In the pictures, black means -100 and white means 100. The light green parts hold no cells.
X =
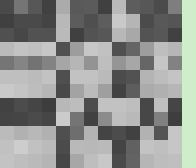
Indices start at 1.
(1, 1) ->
-42
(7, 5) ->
-43
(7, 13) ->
43
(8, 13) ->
-46
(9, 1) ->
-47
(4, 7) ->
56
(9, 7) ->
-49
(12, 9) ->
-42
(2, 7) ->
-38
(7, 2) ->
54
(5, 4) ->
3
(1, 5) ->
34
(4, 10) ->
-21
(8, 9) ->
52
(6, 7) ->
52
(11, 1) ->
51
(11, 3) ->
51
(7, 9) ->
-48
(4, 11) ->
23
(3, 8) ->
-32
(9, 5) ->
59
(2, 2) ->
-42
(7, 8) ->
25
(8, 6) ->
48
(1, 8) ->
-50
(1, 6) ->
-30
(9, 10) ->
45
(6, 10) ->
-36
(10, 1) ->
47
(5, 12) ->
55
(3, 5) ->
46
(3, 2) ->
-44
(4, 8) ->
51
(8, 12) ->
50
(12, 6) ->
31

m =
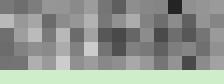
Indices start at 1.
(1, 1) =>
-6
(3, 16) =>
21
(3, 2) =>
24
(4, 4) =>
8
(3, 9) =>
-43
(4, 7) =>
60
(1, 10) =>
11
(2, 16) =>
4
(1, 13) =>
-72
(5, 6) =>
13
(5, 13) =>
15
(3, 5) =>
44
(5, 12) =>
-8
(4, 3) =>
12
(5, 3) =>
37
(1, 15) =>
17
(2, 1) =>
45
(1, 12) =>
4
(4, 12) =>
-24
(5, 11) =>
19
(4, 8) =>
-9
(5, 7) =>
22
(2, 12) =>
-14
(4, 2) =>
2

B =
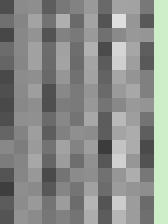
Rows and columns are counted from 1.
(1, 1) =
-39
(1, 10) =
27
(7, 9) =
21
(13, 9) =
18
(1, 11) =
-6
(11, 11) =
-42
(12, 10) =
18
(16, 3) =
9
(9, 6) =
-9
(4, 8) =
-41
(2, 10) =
18
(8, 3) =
11
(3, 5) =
2
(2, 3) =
28
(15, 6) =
-15
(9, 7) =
31
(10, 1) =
-21
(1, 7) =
20
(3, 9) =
8
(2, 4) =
-10
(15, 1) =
-28
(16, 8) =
-28
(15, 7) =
41
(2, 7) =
28
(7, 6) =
-4
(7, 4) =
-37
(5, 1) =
-21
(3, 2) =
7
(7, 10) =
31
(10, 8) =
-27
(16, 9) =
42
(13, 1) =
-34
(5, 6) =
-16
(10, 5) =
1
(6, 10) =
16
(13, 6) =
9

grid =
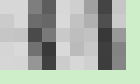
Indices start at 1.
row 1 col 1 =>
69
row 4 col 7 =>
57
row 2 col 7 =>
38
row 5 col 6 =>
69
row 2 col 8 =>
-38
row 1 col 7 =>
26
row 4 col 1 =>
67
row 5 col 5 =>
60
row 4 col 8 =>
-51
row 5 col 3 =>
18
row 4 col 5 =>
70
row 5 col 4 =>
-50
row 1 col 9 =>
55
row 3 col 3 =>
-42
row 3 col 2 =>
54
